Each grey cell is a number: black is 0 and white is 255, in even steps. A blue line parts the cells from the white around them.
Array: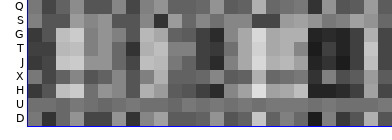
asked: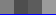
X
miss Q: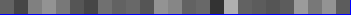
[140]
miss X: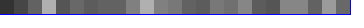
[78]

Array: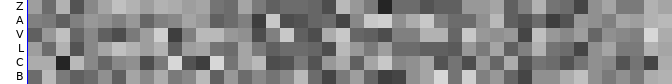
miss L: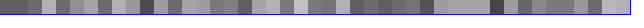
[90]
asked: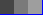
B
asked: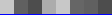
V
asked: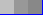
V
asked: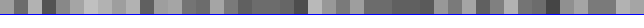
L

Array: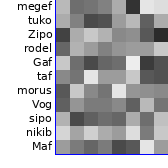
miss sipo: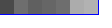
[192]
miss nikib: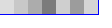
[164]
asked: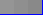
morus
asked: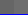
Gaf
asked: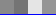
morus

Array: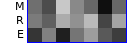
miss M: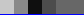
[111]
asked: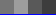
E
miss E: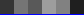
[61]

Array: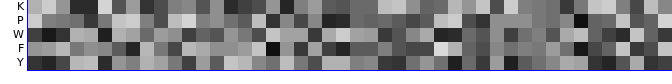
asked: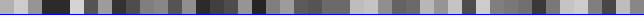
K
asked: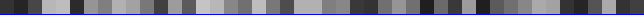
Y
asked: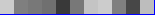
K
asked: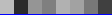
Y
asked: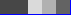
F
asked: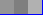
Y

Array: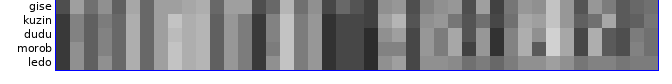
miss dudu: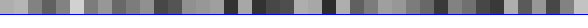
[187]
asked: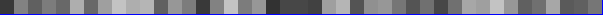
kuzin
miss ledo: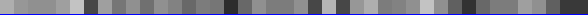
[138]
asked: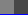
morob
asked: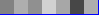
dudu

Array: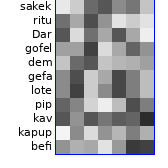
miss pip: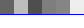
[211]
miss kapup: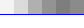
[182]
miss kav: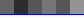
[93]
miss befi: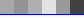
[58]
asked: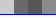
sakek
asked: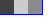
lote
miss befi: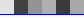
[153]

